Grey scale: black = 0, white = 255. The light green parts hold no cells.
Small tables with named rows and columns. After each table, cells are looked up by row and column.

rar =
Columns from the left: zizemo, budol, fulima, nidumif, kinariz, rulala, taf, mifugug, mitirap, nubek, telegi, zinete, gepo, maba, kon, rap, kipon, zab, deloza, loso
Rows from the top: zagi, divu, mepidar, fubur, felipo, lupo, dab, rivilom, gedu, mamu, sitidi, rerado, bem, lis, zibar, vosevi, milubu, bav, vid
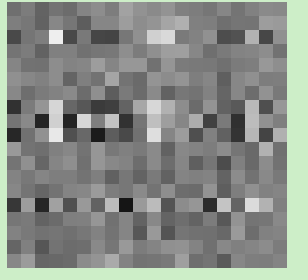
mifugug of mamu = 93
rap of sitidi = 140
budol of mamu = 113
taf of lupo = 114
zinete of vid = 121
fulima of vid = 102
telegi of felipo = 113
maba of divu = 128
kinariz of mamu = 80
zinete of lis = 142
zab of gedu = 188
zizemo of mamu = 39
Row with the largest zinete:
mepidar

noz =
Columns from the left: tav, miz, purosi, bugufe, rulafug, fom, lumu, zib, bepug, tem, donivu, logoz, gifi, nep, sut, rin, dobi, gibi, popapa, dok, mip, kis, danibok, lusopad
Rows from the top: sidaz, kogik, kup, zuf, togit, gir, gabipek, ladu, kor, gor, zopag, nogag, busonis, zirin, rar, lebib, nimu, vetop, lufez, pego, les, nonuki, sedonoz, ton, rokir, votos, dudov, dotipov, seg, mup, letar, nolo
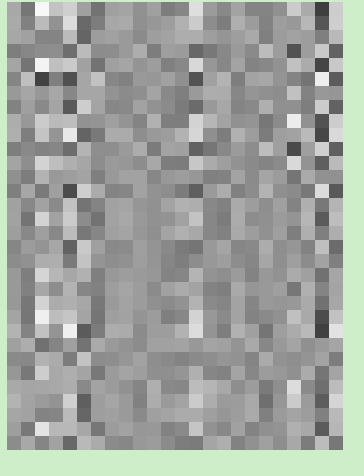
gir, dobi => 126
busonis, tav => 144
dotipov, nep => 188
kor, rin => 163
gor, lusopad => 217
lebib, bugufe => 162
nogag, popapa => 132
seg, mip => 203
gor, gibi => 157
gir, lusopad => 92
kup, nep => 173
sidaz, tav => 168
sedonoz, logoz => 127
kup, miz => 161
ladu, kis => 126
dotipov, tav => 169
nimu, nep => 168
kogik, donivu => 151
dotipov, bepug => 145
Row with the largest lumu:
gir

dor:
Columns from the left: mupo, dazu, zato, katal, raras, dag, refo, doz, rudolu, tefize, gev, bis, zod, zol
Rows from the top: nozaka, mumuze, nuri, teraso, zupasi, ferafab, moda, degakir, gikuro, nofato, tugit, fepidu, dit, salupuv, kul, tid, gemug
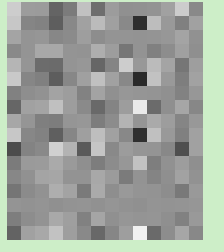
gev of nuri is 148
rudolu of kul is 146
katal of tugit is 208
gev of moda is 148
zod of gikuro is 133
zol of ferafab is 162
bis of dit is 143
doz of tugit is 137
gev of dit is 132
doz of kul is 149
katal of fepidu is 170
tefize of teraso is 147
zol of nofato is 161
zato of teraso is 168
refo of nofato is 190
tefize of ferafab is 42
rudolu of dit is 123

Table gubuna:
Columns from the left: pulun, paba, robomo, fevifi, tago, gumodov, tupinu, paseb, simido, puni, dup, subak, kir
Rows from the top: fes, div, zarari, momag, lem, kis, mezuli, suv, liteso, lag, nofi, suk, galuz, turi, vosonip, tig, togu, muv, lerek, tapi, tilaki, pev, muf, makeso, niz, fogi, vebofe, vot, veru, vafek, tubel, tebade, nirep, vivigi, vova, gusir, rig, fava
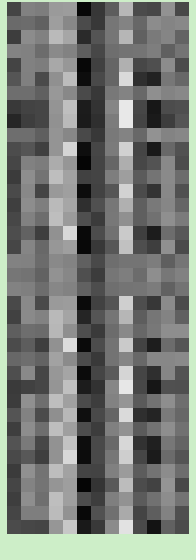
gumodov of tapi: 79
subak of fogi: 135
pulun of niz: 75
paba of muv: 133
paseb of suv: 134
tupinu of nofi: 70
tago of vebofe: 165
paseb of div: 118
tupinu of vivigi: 67

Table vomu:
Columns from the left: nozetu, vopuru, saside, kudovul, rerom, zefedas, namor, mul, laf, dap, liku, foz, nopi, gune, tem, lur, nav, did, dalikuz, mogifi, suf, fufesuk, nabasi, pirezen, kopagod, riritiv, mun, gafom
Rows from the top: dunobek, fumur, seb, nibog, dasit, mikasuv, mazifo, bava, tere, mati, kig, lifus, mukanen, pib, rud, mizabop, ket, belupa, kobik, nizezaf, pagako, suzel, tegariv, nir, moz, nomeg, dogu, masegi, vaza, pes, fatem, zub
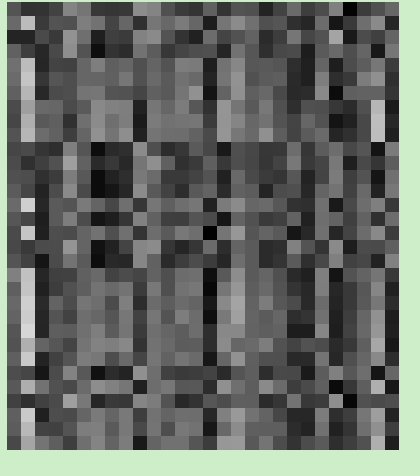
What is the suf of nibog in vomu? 75
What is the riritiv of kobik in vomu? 71
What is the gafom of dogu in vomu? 102
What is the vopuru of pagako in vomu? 196
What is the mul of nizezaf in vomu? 66
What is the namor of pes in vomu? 122
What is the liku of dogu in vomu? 110
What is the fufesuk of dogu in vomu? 26
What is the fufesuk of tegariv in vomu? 52
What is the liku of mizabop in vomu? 97
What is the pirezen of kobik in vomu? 128
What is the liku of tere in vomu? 123
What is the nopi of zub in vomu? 113
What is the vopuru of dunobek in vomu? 50
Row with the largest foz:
masegi

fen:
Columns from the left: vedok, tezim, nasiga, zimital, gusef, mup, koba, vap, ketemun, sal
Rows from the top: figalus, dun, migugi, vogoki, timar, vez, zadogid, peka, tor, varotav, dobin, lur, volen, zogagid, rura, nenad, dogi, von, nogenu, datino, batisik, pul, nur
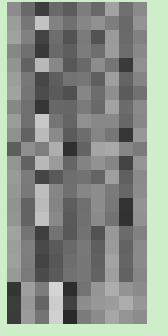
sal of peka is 137
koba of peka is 105
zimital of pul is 204
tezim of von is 126
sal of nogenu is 138
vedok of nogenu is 159
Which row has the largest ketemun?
pul

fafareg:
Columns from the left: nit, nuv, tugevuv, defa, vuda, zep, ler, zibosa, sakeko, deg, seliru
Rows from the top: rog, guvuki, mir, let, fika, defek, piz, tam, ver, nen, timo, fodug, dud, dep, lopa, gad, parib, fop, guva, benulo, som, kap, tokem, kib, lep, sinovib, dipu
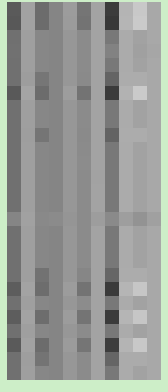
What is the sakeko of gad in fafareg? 158
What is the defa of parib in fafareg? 133
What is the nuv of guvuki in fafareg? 162
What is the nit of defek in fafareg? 112
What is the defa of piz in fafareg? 133
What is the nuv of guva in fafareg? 159
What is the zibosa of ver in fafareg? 120
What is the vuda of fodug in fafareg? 151
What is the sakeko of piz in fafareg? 178
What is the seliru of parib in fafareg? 168
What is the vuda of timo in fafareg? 151
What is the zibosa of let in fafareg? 130
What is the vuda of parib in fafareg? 151
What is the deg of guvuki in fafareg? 202
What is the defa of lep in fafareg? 133

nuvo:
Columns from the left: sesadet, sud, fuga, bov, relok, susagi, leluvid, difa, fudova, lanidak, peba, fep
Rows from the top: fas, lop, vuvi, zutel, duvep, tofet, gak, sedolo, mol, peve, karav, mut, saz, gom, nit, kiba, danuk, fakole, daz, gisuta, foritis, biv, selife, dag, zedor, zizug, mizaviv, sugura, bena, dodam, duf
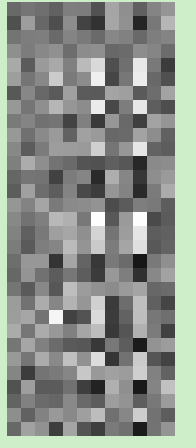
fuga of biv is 172
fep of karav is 93
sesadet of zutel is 143
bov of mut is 115
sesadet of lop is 80
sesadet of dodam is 142
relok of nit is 138
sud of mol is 132
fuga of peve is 138
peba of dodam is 114
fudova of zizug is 114
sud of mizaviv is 60
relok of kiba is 176
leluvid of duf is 62
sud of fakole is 90
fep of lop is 182
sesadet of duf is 104
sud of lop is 157
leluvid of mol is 58
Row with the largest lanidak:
kiba

